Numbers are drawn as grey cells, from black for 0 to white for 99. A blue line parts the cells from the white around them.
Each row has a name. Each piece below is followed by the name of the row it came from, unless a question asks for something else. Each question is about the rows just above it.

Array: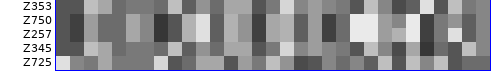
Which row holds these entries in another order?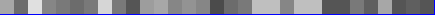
Z353
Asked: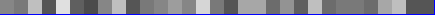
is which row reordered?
Z353
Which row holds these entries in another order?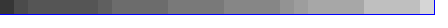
Z345
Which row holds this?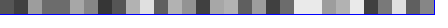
Z257
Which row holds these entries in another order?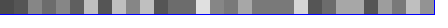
Z725

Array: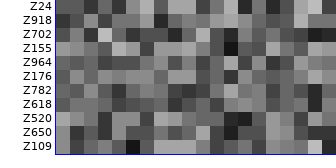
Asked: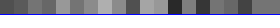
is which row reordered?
Z918
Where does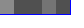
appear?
Z650
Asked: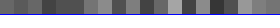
Z964
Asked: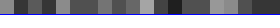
Z650

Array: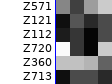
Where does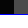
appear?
Z112
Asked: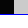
Z720
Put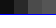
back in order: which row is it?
Z121
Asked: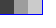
Z571
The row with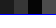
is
Z112

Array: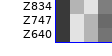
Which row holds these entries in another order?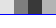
Z834
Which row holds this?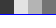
Z640
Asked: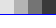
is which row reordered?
Z640
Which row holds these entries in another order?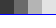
Z747
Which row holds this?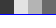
Z747

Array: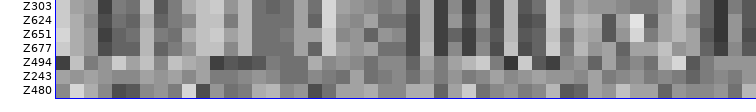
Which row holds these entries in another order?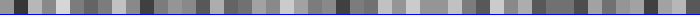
Z303
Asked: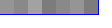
Z243
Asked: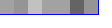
Z480
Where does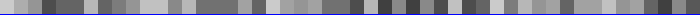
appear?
Z677
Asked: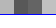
Z651
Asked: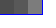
Z494

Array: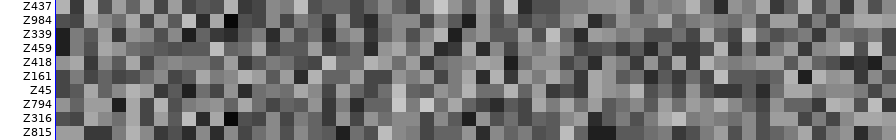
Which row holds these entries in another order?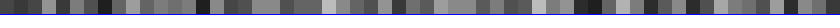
Z815
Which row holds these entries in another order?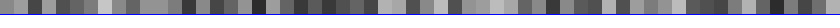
Z437
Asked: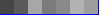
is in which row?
Z161
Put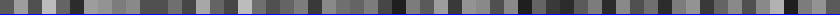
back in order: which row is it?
Z339
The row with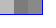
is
Z316

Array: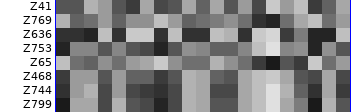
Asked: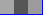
Z41
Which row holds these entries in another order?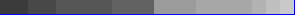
Z468
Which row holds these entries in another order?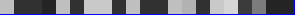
Z636

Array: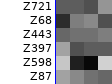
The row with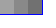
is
Z87
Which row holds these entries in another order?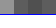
Z721
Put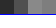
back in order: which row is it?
Z68
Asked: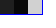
Z598
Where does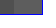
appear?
Z397

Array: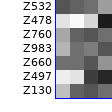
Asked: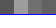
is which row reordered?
Z532
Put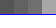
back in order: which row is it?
Z760
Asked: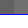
Z532
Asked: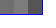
Z983
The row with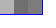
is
Z983

